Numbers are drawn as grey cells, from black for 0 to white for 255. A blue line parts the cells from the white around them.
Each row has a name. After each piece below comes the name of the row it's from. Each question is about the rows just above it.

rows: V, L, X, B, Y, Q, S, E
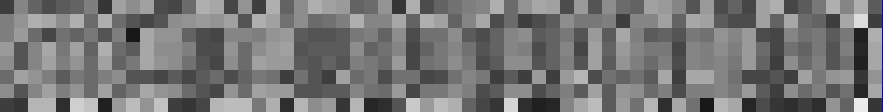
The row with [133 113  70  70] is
Q
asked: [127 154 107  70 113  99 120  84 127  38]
B

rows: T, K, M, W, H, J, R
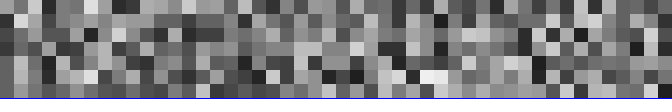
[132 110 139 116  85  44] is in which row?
W
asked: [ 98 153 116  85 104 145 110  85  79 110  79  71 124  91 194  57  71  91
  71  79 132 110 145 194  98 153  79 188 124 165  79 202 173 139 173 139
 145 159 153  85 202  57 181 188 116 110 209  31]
R
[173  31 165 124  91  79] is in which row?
M
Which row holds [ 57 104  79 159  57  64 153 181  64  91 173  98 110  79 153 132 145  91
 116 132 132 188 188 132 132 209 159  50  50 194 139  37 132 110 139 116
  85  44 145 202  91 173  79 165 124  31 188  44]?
W
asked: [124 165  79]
R
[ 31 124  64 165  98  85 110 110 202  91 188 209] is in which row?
K
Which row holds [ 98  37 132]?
H

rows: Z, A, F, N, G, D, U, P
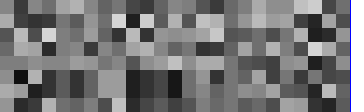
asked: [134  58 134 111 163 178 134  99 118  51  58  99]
N
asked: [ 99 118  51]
N
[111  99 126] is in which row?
P
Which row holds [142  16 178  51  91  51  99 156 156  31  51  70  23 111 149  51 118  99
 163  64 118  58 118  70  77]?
D
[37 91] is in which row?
P
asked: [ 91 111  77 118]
F

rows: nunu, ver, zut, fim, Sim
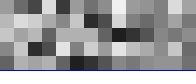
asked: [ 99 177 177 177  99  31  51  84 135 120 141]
zut
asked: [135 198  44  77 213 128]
ver
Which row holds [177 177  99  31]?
zut
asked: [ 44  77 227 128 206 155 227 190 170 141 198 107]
fim
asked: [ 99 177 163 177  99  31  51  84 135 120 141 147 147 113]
Sim
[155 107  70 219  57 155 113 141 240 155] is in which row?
nunu
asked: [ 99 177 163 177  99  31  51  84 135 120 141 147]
Sim

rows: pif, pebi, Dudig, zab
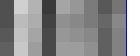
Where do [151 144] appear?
Dudig
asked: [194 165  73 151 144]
Dudig
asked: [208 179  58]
pif

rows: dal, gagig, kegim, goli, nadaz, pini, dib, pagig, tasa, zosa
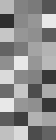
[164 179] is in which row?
goli
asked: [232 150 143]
pagig

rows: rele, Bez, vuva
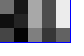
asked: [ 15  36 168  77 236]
Bez
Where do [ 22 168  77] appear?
rele

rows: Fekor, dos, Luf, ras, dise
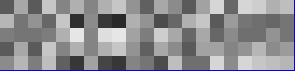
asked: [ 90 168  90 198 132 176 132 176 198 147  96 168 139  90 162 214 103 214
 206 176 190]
Fekor
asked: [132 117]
dise
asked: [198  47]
dos
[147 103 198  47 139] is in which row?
dos
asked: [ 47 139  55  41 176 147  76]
dos

